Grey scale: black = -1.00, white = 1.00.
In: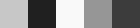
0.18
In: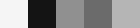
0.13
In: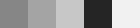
0.29
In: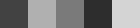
-0.04
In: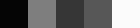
-0.32
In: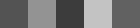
-0.24
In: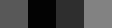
-0.31
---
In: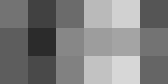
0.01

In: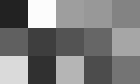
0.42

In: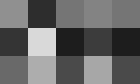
-0.42

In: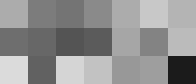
0.67

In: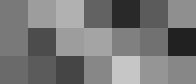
-0.46

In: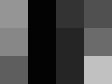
-0.71
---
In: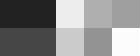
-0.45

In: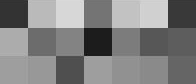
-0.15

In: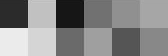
0.67

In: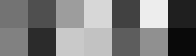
-0.66

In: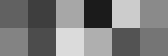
-0.40

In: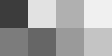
-0.20

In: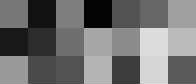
-0.65

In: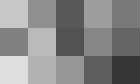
0.46
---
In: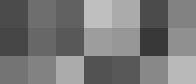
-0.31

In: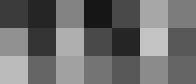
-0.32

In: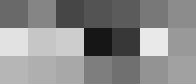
-0.12

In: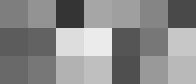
-0.38

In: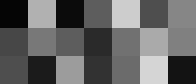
-0.16

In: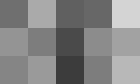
-0.53
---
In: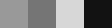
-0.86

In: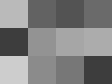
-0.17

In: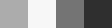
-0.63

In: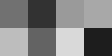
0.32

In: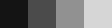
0.68

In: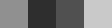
0.58

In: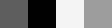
0.23

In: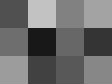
0.28
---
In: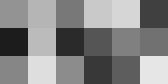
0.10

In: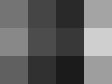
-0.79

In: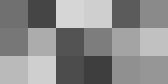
-0.40

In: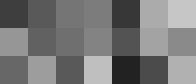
-0.30

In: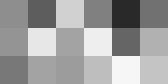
0.22

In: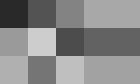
0.50
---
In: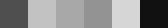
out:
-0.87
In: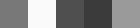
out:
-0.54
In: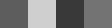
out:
-0.55
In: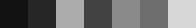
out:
-0.86
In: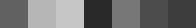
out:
-0.68
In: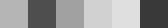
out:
-0.55
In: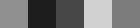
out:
-0.77
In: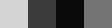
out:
-0.92
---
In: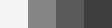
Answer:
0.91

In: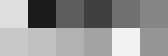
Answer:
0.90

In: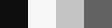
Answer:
0.93

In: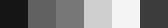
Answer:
0.91

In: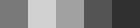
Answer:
0.63

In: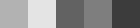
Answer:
0.79

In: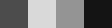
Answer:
0.70

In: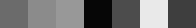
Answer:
0.83
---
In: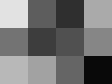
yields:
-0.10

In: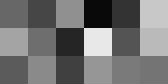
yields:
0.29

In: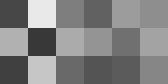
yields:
0.39

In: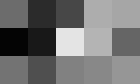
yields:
-0.97

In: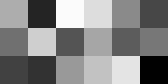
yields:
-0.12

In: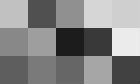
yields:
0.07

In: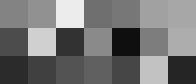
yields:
-0.40
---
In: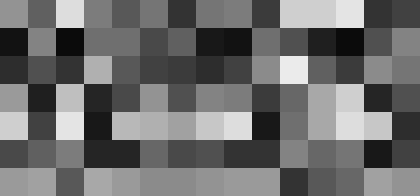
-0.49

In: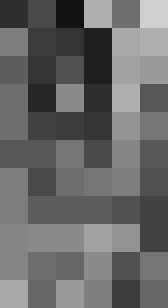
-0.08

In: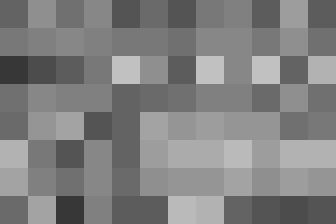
0.17

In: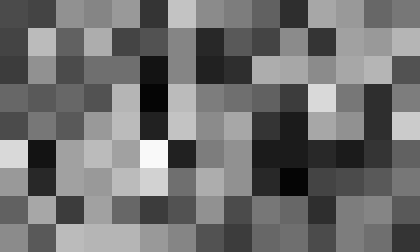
-0.30

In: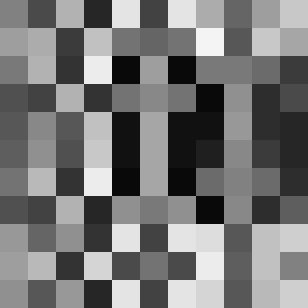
0.01

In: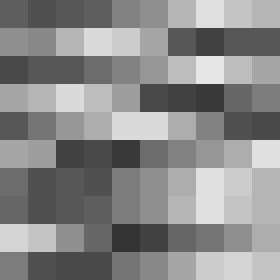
0.36

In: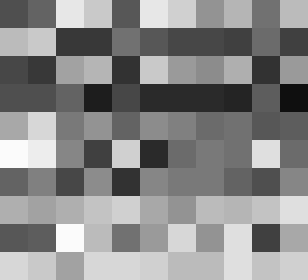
0.32

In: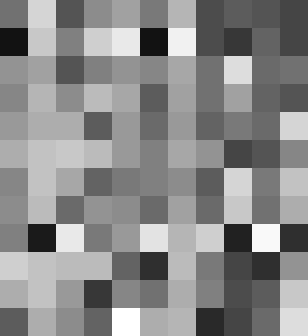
0.57

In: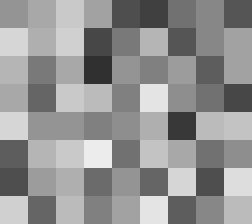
0.73
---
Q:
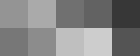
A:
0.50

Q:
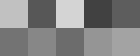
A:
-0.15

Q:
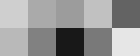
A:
-0.81

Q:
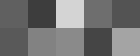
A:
0.08

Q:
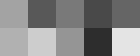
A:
0.17

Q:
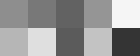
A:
-0.29

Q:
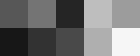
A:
-0.43

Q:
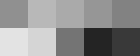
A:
-0.09

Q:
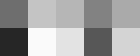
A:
0.78

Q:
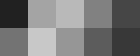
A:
0.18
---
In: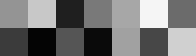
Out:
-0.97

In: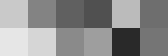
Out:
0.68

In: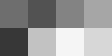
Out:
0.52

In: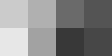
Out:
0.27

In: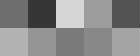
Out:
0.17

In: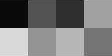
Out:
0.15

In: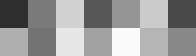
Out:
-0.10

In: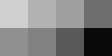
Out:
0.02
